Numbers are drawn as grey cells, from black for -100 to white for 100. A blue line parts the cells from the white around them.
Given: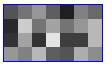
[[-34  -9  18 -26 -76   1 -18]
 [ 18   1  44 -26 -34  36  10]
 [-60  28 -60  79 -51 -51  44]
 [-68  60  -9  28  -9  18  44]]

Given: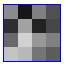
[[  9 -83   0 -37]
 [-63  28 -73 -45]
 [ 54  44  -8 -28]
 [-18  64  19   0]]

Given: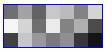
[[-13  28 -22  56  47   3  66]
 [-48  56  20  -5  12 -56 -84]
 [ 92  66 -13  84   3  37 -40]]

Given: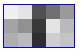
[[ 29  13 -56  79  46]
 [ 37  46 -64  62  54]
 [ 88  79 -37 -12  21]]

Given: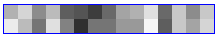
[[ 85  47  -8  76   2 -62  -8  -8  20  20  93 -26  57  29  67]
 [ 39  67  10  47 -26 -34 -52 -18  29  39  76 -18  57  10  57]]

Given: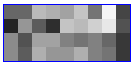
[[  9 -36  27  27   1  -9   1 -19 -56]
 [  9 -28  37  18  18  37   1  -9 -56]
 [-19 -19  46  37  27  54  -9  92 -46]
 [-72  18 -28 -64  54  46  63  82 -36]]

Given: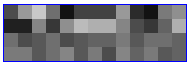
[[-75 -75   4 -57  12  47  37  37   4 -40 -57 -22  37]
 [-13 -40 -31 -13 -40 -31 -22 -22  -4 -31 -13 -13 -22]
 [ -4  -4 -31 -13   4 -31  -4 -40   4 -22  -4 -31 -22]
 [-40  20  57 -13 -85 -48 -48 -48  20 -66 -85  -4  12]]
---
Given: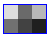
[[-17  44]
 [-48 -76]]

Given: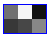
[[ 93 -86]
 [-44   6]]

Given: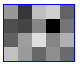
[[-58  50]
 [-47   5]]

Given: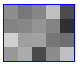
[[-6  5]
 [ 6 16]]

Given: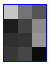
[[-10 -34]
 [-48  10]]

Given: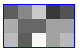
[[  6  58]
 [-19 -19]]

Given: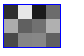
[[ 81 -79]
 [-25 -11]]
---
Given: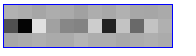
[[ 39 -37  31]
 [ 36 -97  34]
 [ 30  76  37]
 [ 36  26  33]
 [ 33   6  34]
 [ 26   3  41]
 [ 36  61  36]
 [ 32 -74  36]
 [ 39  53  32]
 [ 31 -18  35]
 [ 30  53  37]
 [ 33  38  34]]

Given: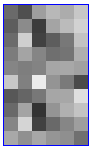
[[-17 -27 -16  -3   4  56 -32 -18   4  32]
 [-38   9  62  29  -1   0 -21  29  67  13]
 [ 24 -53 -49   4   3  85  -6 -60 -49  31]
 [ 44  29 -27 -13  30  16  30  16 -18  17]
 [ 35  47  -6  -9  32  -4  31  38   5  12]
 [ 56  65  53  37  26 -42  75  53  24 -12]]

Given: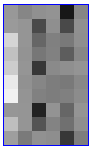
[[ 19  21  67  51  60  83  89  18  49  24]
 [  5  17  17  15  17  14  16  17  17  -4]
 [ 13 -42 -20  -7 -57   5   1 -73 -34  14]
 [ 15  12   0   1   8  -2  -2  15   3  11]
 [-82 -43  -5 -27  12  -5   0 -20 -12 -57]
 [  5  13  12   6  16   7  10  16  12  -2]]

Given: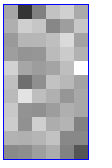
[[ 30  37  21  24  65  50  46  57  60  40   8]
 [-59  62  43  16  30 -13  78  15  14  38  11]
 [  0  55  43  18  23  12  49  13  62  42  24]
 [ 52   6  50  47  29  52  38  23  36  52  36]
 [ 63  24  71  59  49  44  18  37  41   7   2]
 [ 33  56  28  40  99  28  32  32   2   7 -33]]

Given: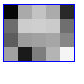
[[-95 -15 -27  26]
 [ 33  61  22 -80]
 [ 53  62  26  -1]
 [ 34  59  30  41]
 [-68 -13   5  92]]

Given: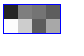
[[-71  98]
 [ -1  61]
 [ -9 -27]
 [-27  32]]

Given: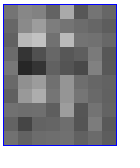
[[ -9 -19 -24 -16  -7 -18 -25 -11 -22 -11]
 [  6   8  44 -59 -70  13  20 -14 -46 -23]
 [  2  23  52 -37 -59  22  36 -13 -22 -15]
 [-22  -2 -11 -19 -24 -12  -8 -26 -21 -14]
 [ 33  -9  46 -32 -34  17  17  23 -14 -12]
 [-32 -15 -10 -26 -43 -14  -8 -33 -34 -24]
 [ -9 -20 -11  -4   1 -20 -18 -10  -3 -16]
 [-20 -27 -19 -32 -31 -23 -24 -22 -30 -27]]
